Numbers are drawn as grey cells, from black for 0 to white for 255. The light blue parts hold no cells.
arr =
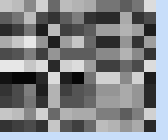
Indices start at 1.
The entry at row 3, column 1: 41
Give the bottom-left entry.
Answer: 51
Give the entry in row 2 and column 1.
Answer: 93
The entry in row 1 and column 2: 188
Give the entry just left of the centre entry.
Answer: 209
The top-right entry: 220
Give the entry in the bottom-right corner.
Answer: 41
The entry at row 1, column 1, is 198
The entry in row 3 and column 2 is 63
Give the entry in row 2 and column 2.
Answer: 117
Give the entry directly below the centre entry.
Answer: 6
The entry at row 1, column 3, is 137
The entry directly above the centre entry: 93
